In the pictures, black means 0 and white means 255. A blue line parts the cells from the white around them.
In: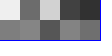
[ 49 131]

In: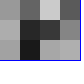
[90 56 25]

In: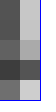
[199  82]

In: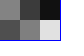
[ 17 127]

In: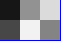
[219 242]

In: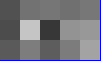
[119 147  93]

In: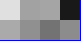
[ 25 115]

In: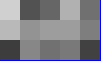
[112 157 113]

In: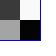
[249 164]
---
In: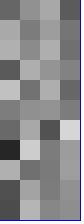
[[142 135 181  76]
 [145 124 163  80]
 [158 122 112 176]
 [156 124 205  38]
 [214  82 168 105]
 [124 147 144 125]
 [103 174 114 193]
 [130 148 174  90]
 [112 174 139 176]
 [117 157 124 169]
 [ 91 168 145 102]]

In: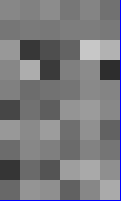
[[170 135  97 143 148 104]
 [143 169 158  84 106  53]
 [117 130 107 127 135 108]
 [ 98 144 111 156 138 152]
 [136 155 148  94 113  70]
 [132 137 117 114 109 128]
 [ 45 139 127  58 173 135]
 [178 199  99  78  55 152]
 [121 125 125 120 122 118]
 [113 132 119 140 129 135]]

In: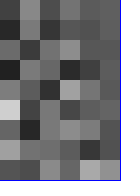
[[145 169 102 138  77  84]
 [ 81  55  92 110 114 160]
 [ 83 124 140 121  39 101]
 [100  93  71 120  67 207]
 [ 89 117 161  49  92 125]
 [ 92  64  43 103 122  33]
 [ 87  87 141 114  59 107]
 [ 94  81  86  54 122  40]
 [ 95  91 115  77 136  65]]

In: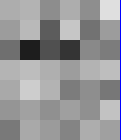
[[160 173 132 155 169 121]
 [194 144 159 144 161 149]
 [119 142 124 179 205 169]
 [190 179 157 175 189 180]
 [124 137  52  80  29 111]
 [156 114 198  92 185 156]
 [223 142 173 141 179 173]]

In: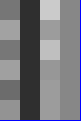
[[135 156  47 147]
 [135 156  47 108]
 [135 151  47 160]
 [135 191  47 119]
 [135 156  47 162]
 [135 203  47 118]]

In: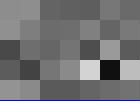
[[114 108 101  90  90 138 147]
 [189  16 211 138 118  67  92]
 [ 91 154  78 116 102 110  73]
 [121 101 128 110 108 126 144]
 [106 119  94  96 100 142 141]]

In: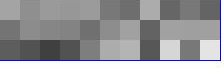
[[228 120 214  87 180 172 126  82  64  82  93]
 [160 159 161  99 161 141 112 131 134 140 116]
 [100 120 102 172 110 120 155 151 154 143 164]]
